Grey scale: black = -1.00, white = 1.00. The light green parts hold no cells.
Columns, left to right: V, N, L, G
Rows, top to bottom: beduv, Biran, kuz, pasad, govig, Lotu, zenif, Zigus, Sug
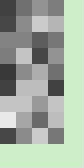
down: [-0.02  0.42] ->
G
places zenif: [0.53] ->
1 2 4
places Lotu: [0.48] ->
2 3
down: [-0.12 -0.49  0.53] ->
G
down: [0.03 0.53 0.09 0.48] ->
N
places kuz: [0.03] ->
1 2

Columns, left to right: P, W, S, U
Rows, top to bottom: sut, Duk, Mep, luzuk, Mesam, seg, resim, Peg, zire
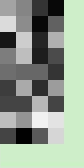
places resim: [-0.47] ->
1 2 4
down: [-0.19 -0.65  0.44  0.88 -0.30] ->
S
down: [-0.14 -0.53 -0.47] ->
P
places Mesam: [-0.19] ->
2 3
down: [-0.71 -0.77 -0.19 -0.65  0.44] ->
S

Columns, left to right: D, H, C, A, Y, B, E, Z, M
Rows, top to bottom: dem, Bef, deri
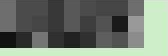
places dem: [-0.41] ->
2 3 6
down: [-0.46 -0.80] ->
Z
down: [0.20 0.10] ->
M
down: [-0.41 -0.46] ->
C
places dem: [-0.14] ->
1 9
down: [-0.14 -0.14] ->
D
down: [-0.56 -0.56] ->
A

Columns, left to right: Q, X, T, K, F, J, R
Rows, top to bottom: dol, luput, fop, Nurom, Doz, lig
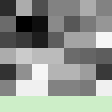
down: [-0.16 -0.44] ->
Q
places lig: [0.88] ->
2 3 7
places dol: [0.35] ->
2 6

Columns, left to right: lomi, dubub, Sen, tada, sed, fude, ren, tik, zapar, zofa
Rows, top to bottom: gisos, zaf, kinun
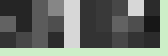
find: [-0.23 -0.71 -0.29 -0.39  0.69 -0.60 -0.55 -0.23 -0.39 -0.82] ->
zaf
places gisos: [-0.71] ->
1 2
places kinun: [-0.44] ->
2 8
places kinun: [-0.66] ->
4 10

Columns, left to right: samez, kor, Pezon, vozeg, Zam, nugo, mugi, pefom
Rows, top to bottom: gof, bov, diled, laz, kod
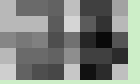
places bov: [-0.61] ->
7
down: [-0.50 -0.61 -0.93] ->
mugi
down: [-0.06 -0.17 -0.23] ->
kor
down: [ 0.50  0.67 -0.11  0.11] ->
Zam
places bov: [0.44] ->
1 2 3 8

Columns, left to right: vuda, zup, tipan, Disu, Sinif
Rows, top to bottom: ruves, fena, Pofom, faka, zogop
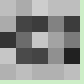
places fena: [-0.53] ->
3 5
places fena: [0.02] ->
4
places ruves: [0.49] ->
1 4 5
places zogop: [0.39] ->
1 3 4
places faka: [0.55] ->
1

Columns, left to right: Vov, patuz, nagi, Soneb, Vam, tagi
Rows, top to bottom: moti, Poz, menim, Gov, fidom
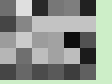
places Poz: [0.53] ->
3 4 5 6
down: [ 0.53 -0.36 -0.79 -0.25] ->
tagi
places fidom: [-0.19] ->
2
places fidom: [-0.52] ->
5
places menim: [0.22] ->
1 3
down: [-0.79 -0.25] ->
tagi
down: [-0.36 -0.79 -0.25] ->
tagi

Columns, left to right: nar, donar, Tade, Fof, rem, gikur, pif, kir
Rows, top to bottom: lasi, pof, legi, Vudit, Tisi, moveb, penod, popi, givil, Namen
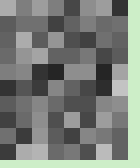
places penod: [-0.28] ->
1
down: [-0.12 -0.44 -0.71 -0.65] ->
pif
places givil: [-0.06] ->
7
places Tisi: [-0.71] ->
4 7
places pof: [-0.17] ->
7
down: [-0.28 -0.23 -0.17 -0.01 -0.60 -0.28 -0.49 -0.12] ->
nar
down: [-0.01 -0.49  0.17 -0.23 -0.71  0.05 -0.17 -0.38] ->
Fof

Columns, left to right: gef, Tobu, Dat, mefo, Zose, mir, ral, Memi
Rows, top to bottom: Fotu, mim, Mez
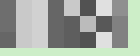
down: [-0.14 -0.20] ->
gef
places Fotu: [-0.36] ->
6
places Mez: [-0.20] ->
1 4
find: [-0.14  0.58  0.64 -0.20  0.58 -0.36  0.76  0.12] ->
Fotu
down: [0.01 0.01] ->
Memi

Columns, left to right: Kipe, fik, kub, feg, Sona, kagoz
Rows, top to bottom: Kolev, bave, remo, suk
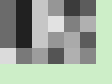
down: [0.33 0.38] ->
Sona
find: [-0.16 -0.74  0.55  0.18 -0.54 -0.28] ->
Kolev
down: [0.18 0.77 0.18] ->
feg
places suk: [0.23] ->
3
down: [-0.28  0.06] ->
kagoz

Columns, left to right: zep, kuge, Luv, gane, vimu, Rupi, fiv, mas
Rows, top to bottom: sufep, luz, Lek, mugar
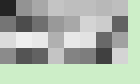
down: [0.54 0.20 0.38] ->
gane
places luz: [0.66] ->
6
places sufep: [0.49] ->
5 6 8
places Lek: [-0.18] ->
7

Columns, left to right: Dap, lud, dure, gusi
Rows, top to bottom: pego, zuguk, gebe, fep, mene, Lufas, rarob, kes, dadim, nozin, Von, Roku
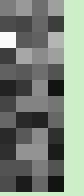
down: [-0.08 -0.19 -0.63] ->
gusi
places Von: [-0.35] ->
1 2 4
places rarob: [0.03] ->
2 3
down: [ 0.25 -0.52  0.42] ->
gusi
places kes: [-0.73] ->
3

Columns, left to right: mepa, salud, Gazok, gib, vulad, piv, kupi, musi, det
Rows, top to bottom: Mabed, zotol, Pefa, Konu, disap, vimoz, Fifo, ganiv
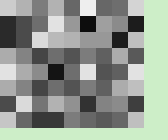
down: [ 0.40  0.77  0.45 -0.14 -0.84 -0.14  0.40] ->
gib
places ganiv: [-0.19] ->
2 6 8
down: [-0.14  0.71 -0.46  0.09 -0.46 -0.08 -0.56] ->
Gazok
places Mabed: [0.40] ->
2 4
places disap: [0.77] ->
1 6 9
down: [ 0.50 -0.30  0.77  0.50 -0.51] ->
det

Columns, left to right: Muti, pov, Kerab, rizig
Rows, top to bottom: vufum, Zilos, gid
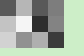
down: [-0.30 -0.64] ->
Kerab
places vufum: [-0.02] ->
4
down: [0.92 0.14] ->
pov

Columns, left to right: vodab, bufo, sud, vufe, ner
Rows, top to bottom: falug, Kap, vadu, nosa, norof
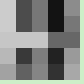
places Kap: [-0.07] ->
3 5
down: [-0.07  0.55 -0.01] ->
sud
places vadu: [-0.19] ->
4 5
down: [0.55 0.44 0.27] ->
vodab

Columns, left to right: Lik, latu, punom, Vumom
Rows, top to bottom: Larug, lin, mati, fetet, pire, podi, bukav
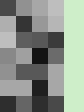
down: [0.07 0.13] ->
Lik
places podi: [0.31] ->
1 2 4
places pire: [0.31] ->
4
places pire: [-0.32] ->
2 3

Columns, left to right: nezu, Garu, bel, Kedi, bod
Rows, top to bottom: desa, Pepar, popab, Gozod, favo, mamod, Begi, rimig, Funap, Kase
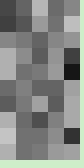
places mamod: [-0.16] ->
1
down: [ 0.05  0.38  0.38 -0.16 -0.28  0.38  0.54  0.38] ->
nezu
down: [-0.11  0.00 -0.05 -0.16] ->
Garu
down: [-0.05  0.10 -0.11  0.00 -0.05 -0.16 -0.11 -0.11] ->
Garu

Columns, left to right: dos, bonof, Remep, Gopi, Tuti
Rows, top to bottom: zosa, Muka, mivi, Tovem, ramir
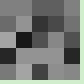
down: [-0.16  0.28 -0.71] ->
dos
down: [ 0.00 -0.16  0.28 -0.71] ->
dos
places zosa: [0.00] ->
1 2 5
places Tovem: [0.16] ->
2 3 4
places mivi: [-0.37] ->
3 5

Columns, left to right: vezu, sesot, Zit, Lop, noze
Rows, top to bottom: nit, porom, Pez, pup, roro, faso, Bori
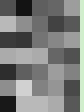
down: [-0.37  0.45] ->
vezu
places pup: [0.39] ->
2
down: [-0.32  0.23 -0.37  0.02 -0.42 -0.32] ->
noze
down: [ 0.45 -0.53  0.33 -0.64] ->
vezu
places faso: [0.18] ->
4
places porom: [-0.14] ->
3
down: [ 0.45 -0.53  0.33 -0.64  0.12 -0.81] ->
vezu

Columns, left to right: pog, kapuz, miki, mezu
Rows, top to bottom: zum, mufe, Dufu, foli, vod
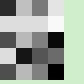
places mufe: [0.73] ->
1 2 3
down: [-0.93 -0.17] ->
mezu
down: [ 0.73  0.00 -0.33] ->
miki
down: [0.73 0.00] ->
miki

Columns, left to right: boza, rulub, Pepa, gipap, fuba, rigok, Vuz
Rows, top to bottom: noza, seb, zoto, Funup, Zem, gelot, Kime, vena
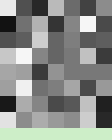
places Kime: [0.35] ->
2
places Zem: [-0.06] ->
5 6 7

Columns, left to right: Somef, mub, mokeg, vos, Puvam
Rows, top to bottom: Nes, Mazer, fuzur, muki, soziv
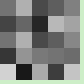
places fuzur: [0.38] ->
2
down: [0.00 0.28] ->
Puvam
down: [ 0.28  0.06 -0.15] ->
Puvam
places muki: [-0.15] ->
5
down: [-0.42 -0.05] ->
mokeg
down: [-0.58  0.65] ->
Somef

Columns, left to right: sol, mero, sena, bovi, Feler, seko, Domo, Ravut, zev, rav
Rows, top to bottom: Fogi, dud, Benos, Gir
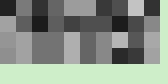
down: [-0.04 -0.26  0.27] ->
mero
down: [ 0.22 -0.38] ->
seko
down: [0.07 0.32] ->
rav
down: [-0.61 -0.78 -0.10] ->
sena
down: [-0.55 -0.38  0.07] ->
Domo
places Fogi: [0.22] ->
5 6

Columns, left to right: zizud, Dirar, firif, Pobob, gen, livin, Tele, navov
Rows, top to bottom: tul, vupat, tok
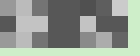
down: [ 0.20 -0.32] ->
zizud
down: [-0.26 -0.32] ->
Tele
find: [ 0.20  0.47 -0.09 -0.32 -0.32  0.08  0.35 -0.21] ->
tok
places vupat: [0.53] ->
2 3 6

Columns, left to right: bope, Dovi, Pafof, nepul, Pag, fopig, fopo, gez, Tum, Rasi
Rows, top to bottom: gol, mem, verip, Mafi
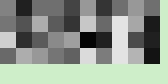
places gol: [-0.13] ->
3 4 8 10
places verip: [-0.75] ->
7 10
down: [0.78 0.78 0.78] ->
gez
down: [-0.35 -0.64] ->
Dovi
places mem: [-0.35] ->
2
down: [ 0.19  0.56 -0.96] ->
fopig
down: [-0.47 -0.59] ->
Pag

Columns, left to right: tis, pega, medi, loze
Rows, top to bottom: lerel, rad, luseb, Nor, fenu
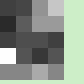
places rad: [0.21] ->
3 4
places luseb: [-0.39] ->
2 3
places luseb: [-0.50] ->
1 4
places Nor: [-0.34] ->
2 4
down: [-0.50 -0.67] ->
tis
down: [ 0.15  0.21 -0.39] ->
medi
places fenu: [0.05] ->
1 2 4

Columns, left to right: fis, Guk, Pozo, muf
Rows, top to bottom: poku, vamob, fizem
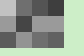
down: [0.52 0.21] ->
fis
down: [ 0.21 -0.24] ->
muf
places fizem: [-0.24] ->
4
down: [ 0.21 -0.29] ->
fis
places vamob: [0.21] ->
1 3 4

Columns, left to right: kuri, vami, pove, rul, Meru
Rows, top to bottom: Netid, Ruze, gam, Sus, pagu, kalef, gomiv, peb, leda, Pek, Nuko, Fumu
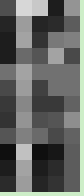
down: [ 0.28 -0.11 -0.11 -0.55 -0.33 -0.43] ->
rul
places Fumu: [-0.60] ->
4
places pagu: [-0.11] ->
1 3 4 5

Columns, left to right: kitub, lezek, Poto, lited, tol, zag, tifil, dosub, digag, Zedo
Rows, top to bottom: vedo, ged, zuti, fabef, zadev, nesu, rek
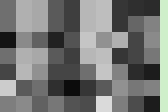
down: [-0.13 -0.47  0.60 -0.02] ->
kitub
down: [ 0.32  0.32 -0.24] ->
Poto

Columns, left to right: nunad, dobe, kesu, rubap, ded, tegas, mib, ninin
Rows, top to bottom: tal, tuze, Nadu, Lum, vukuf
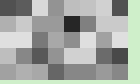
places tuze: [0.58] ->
2 7 8
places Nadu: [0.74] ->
1 2 6 8
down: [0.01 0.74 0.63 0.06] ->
tegas
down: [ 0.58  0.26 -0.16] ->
mib
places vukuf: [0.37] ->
2
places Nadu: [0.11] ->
5

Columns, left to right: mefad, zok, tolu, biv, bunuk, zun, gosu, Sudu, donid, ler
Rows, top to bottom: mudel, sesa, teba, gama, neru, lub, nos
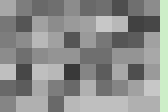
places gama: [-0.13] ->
2 6 7
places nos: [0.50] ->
6 7 8
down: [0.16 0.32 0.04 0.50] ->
Sudu
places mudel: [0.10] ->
5 10
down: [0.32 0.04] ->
Sudu
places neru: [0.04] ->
6
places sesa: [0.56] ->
7

